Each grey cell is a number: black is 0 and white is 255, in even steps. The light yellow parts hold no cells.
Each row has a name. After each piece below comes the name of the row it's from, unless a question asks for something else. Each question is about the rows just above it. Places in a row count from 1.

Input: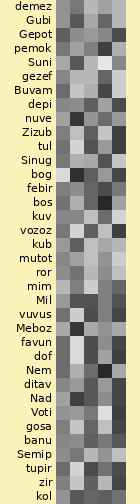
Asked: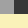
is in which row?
nuve
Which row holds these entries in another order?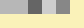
gezef
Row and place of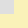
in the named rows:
Voti, 4
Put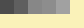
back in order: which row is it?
depi
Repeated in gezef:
[183]
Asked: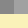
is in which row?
mutot
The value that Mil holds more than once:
[82]

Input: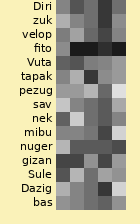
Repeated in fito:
[27]
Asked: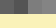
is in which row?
Vuta
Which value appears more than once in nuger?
[90]
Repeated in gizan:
[69]

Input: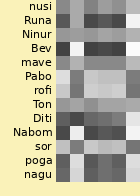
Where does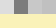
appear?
Pabo
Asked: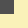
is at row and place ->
Nabom, 5

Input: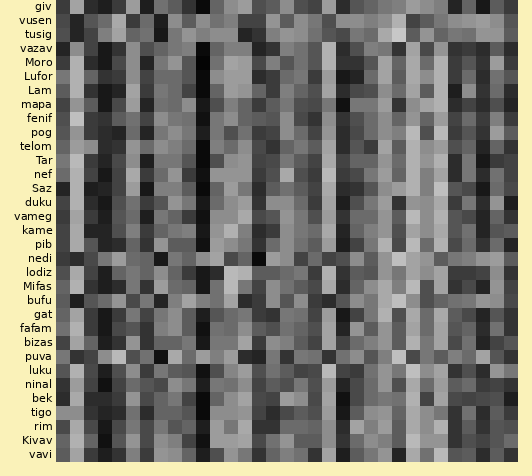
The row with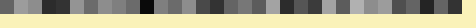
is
telom
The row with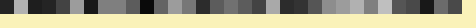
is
Saz
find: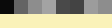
bek
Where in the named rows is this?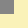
luku, 13

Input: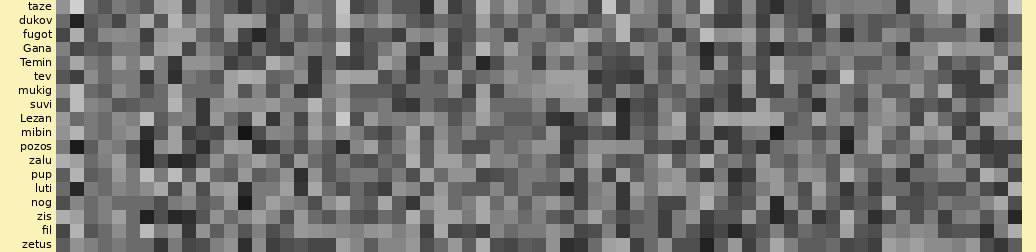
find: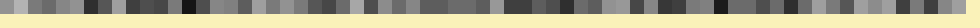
mibin
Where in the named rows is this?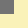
zalu, 55
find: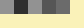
pup
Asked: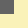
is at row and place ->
tev, 16
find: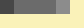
mukig
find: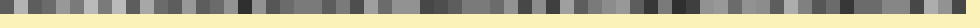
pup

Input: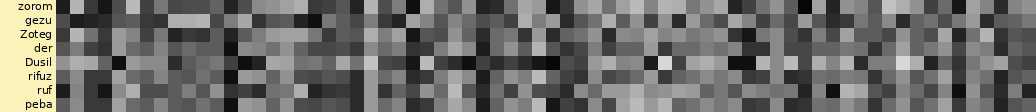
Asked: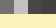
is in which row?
Dusil
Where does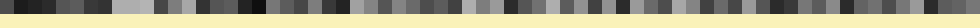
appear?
gezu
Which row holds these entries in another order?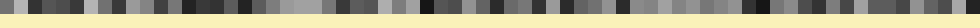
Zoteg

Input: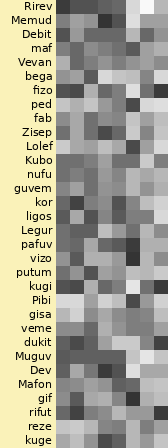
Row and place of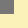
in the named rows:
Dev, 3
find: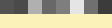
kugi
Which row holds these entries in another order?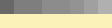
veme
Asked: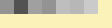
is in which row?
putum
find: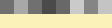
Zisep

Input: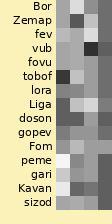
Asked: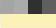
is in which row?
vub
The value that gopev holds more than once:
[149]
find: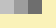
tobof
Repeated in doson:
[95]
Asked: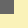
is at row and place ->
Kavan, 2
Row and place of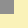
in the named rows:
Bor, 3

